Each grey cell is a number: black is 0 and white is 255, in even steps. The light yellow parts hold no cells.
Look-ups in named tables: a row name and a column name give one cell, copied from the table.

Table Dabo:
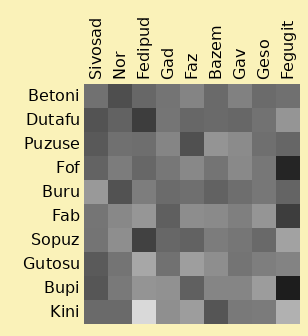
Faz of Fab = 141
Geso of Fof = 119
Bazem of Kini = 85
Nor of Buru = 82
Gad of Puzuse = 133
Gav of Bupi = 133
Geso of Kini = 123
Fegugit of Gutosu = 131
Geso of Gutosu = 126
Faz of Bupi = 96
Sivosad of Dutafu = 83
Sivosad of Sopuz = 116
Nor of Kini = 106
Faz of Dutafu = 103
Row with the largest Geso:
Bupi

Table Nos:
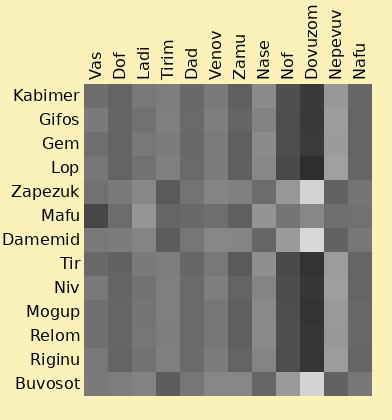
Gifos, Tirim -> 127
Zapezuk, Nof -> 151
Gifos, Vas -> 122
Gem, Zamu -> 95
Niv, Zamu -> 99
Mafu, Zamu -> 96
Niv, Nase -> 132
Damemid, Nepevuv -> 98
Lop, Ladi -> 114
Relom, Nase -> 137
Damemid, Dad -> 118
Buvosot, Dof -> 125
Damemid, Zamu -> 133
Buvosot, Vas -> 122

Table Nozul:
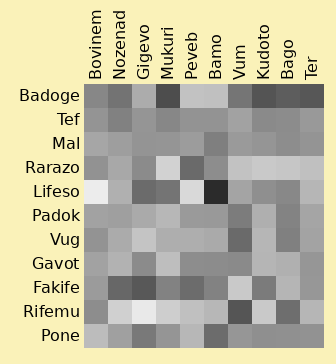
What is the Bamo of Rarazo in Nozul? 141
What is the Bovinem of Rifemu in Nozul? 141
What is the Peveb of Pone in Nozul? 183
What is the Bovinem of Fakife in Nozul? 155
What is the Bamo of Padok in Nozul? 153
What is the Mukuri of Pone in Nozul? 149
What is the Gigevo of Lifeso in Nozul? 107
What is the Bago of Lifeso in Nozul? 136
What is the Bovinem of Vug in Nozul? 147
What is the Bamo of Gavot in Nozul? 140
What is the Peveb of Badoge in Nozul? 194
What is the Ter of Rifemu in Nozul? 182
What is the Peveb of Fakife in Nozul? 108
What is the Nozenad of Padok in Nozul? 159
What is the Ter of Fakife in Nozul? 151

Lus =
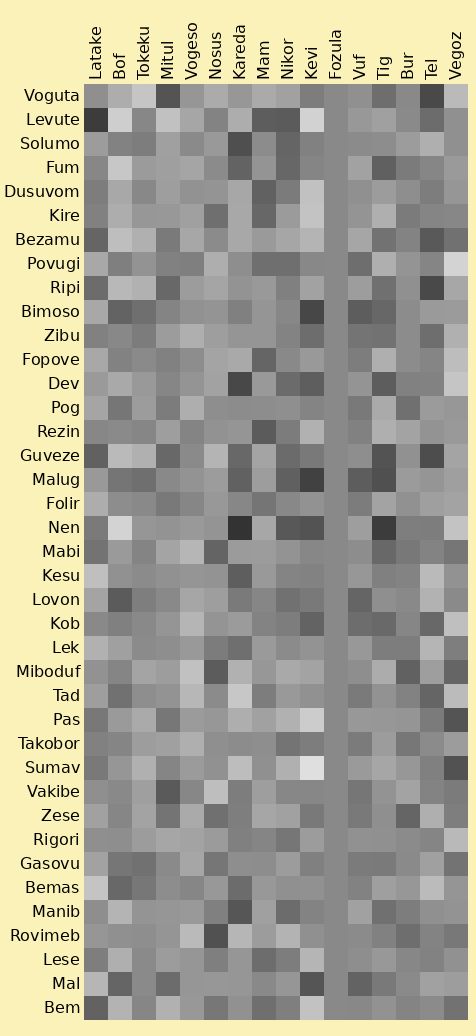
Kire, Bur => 123
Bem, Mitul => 177
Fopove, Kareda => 169
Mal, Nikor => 150
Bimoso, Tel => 154
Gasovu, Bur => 138
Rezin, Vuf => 129
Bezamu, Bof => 190
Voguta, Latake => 143
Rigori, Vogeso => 163
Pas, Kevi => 204
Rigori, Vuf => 145
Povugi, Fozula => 137
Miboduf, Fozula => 137

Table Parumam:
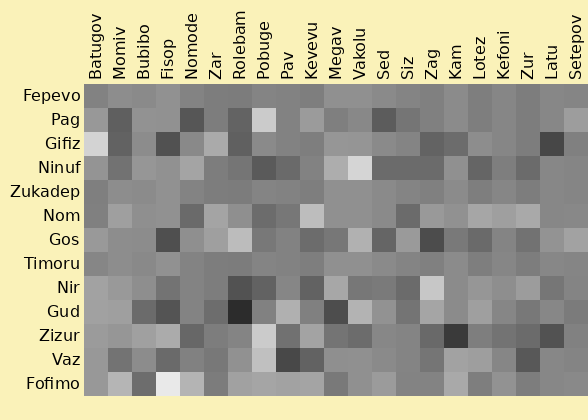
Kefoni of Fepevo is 134
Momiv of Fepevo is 141
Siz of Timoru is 132
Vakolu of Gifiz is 149
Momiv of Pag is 95
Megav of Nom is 144
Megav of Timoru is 144
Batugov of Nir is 162

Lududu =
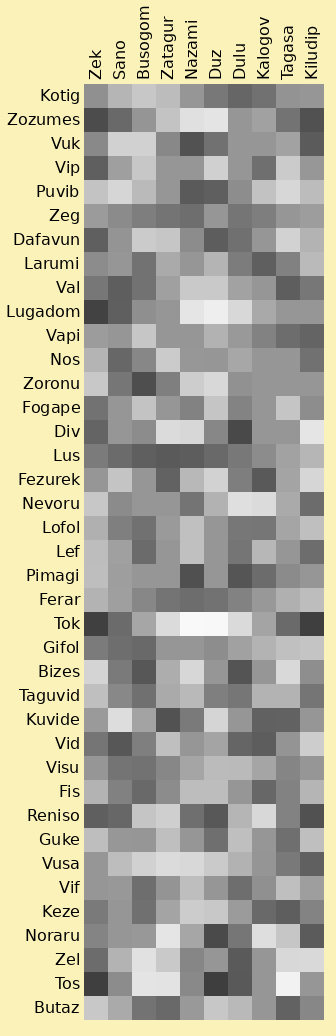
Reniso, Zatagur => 207
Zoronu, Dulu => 145
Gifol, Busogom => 105
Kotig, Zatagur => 188
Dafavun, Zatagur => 198
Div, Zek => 100
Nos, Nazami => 151
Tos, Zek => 63
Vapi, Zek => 156
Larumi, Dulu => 124
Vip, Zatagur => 150
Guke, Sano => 151
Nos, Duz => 150
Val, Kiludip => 119
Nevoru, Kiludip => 108
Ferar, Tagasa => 176
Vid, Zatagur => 191
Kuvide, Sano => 221
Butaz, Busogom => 115
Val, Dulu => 162
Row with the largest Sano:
Kuvide

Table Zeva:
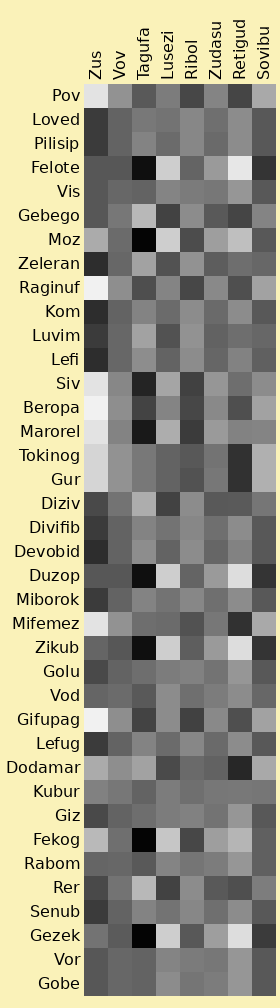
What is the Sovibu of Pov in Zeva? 169
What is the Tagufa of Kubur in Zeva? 99
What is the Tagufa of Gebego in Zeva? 184
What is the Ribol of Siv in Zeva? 65
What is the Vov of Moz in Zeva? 107
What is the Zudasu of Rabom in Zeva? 124
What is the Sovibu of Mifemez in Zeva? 169
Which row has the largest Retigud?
Felote

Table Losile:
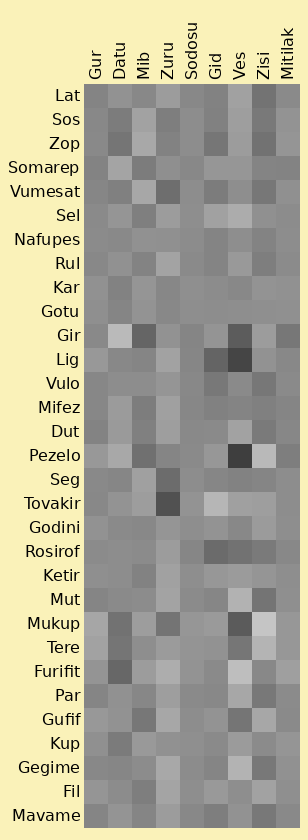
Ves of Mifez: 132
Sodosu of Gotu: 142
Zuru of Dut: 158
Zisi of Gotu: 143
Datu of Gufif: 146
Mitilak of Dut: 135

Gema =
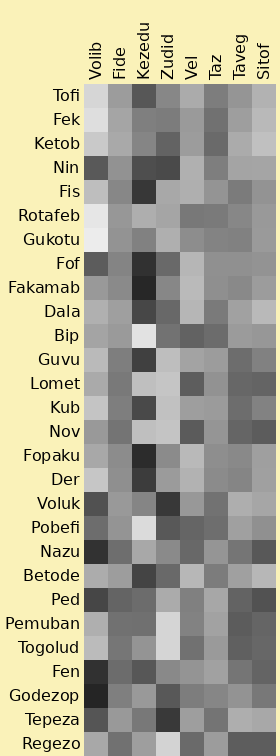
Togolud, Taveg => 96
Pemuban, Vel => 130
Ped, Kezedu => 108
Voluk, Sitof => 166
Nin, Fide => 146
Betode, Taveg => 160
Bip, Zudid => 114
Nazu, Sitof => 88
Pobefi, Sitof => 144
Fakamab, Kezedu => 39
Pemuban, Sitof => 101
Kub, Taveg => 109

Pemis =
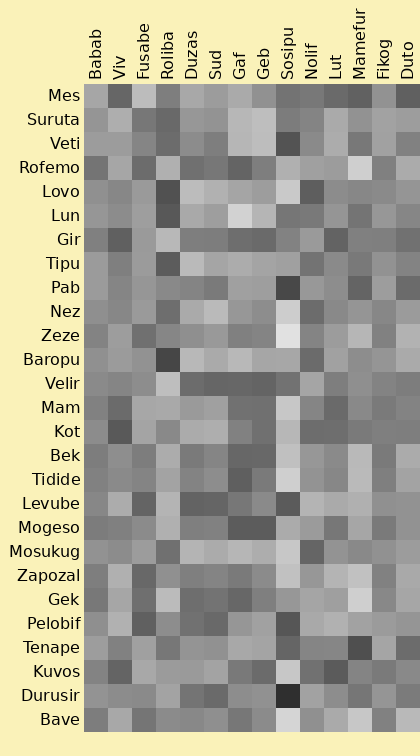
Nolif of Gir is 154
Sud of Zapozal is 132
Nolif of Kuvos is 113
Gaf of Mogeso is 92
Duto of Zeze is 178
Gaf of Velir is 103
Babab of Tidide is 129
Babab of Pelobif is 143
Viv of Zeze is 157
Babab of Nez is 143

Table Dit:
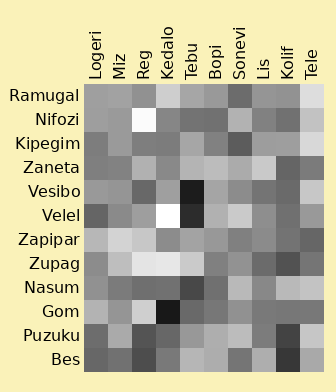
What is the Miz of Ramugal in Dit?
162
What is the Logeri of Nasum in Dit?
145
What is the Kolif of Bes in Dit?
55
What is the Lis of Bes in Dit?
174
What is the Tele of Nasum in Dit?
195
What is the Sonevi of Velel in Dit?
202
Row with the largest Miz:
Zapipar

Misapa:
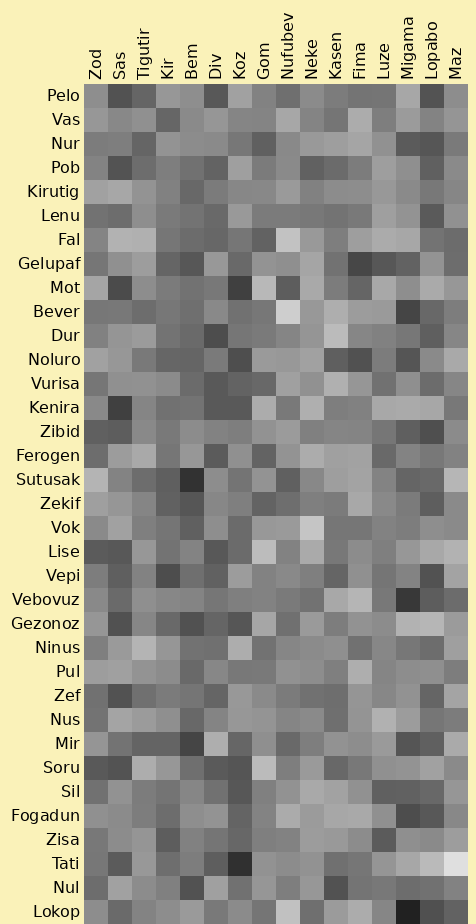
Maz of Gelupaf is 109
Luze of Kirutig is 152
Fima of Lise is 140
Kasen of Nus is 111
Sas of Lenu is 109
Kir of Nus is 143
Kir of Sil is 116
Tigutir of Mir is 100
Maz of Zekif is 138
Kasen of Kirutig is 140
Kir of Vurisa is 139
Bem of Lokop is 154

